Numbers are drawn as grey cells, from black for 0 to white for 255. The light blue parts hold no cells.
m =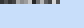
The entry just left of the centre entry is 156
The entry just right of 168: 140

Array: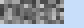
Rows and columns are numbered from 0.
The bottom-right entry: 93
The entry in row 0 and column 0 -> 201
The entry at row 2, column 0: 64
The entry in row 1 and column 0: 77
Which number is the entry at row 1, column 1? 119
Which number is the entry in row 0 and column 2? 134
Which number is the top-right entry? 134
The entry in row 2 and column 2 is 165
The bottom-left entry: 189
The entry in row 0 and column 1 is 149
